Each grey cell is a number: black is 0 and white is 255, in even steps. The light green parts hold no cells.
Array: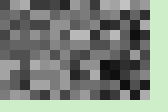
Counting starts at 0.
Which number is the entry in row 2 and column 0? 112
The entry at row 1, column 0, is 100
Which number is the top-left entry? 69
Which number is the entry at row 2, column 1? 69
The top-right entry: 154
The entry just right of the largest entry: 133
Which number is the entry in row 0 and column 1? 154
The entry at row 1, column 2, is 80
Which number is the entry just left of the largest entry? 163
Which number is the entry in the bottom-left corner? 123
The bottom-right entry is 172
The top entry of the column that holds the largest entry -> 194
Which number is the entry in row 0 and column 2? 172
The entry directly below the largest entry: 46

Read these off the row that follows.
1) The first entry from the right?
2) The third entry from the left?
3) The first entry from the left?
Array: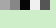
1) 85
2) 6
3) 167
